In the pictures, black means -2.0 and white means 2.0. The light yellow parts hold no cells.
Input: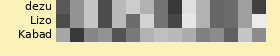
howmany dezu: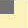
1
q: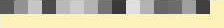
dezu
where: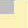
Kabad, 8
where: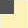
Kabad, 5
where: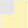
Lizo, 10
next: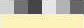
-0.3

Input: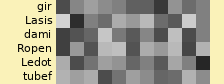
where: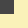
Ropen, 10
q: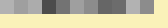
tubef
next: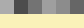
-0.3
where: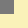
dami, 5

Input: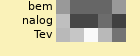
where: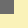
nalog, 4
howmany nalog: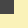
2
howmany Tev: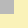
2
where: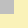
nalog, 1
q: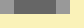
bem
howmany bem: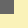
3

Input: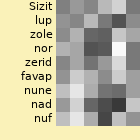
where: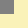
Sizit, 1
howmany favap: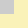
2
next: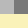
-0.7

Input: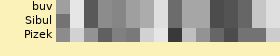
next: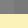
1.3
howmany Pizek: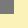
1

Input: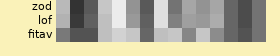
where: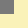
fitav, 1
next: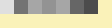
-0.2
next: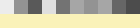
-0.2
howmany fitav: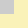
0
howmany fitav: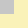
3
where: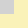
fitav, 5

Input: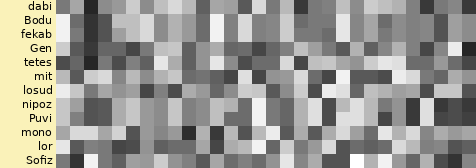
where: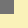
mit, 11
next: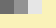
0.1
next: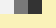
-0.7
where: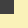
Puvi, 30
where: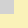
mono, 5
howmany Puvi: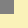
2

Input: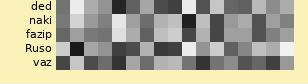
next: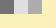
-0.5
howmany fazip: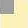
4

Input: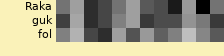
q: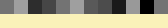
Raka
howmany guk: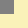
1
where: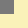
guk, 11
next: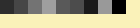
-0.2
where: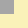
guk, 2

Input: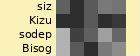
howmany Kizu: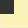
0
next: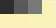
-0.2
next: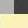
-0.5

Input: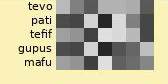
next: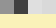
0.9
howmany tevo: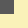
2

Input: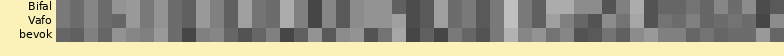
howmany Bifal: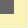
3
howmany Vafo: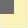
8

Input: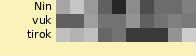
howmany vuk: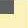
3
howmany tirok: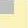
2
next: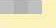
-0.4
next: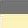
0.3
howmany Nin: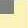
1
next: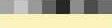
-0.3
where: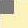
vuk, 10

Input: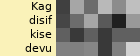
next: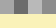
1.0
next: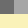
-0.6
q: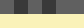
kise
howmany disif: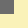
1
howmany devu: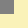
3
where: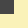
disif, 1
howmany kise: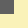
4

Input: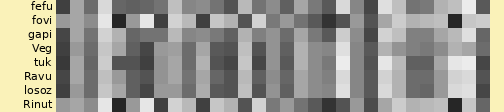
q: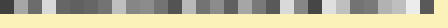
fefu
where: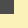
Rinut, 23
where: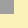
Veg, 9
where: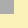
losoz, 11
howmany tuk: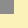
1

